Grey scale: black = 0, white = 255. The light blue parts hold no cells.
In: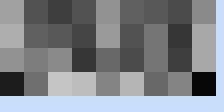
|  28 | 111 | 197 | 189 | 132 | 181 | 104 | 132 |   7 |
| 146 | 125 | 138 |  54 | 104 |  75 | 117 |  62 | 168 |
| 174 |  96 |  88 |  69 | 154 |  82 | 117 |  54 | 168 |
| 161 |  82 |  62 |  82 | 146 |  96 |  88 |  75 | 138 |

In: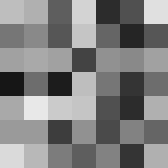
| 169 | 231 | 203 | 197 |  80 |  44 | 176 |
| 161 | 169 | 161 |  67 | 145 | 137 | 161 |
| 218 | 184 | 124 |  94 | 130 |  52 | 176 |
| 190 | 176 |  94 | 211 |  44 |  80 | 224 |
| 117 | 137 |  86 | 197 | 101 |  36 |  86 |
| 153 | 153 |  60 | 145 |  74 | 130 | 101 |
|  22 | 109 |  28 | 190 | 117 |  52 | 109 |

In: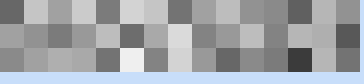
| 138 | 161 | 175 | 169 | 115 | 239 | 131 | 211 | 153 | 103 | 138 | 123 |  59 | 182 | 115 |
| 103 | 197 | 161 | 203 | 123 | 211 | 197 | 115 | 161 | 189 | 146 | 138 |  96 | 182 | 146 |
| 161 | 146 | 123 | 153 | 189 | 109 | 169 | 218 | 131 | 153 | 189 | 131 | 182 | 175 |  88 |

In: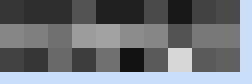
| 134 | 126 | 112 | 155 | 162 | 141 | 134 |  82 | 120 | 120 |
|  66 |  54 | 104 |  60 | 112 |  18 |  89 | 215 |  89 |  97 |
|  54 |  46 |  46 |  82 |  31 |  31 |  74 |  24 |  66 |  74 |

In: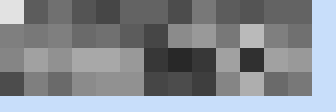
| 133 | 161 | 145 | 168 | 168 | 153 |  55 |  40 |  55 | 161 |  48 | 161 | 153 |
| 127 | 120 | 127 | 106 | 112 |  92 |  70 | 139 | 153 | 120 | 186 | 127 | 112 |
| 226 |  92 | 112 |  84 |  70 |  99 |  99 |  76 | 120 |  92 |  84 |  99 |  99 |
|  76 | 127 | 106 | 139 | 145 | 145 |  70 |  76 |  62 | 133 | 174 | 106 | 120 |

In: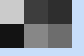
|  19 | 135 | 109 |
| 203 |  61 |  46 |

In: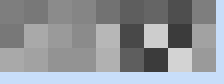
| 120 | 169 | 154 | 139 | 183 |  72 | 205 |  59 | 162 |
| 169 | 162 | 147 | 147 | 177 |  94 |  59 | 211 | 154 |
| 126 | 120 | 139 | 133 | 114 |  94 | 101 |  78 | 126 |

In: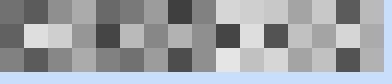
|  97 | 222 | 207 | 150 |  69 | 186 | 135 | 178 | 143 |  69 | 222 |  83 | 193 | 164 | 214 | 171 |
| 113 |  91 | 143 | 171 | 105 | 121 | 156 |  63 | 129 | 214 | 207 | 200 | 164 | 200 |  91 | 186 |
| 129 |  91 | 135 | 171 | 129 | 113 | 156 |  77 | 143 | 229 | 193 | 214 | 164 | 193 |  83 | 178 |

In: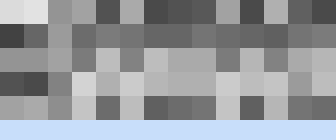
| 148 | 148 | 162 | 123 | 189 | 130 | 189 | 170 | 170 | 123 | 182 | 130 | 170 | 182 |
|  66 | 102 | 155 | 108 | 123 | 116 | 102 | 102 | 116 | 108 | 102 |  96 | 116 | 123 |
| 219 | 226 | 148 | 162 |  82 | 170 |  74 |  82 |  88 | 162 |  74 | 176 |  96 |  74 |
| 162 | 170 | 142 | 196 | 108 | 189 |  96 | 108 | 116 | 196 |  96 | 182 | 116 | 108 |
|  82 |  74 | 130 | 211 | 176 | 203 | 182 | 176 | 176 | 203 | 189 | 196 | 155 | 189 |
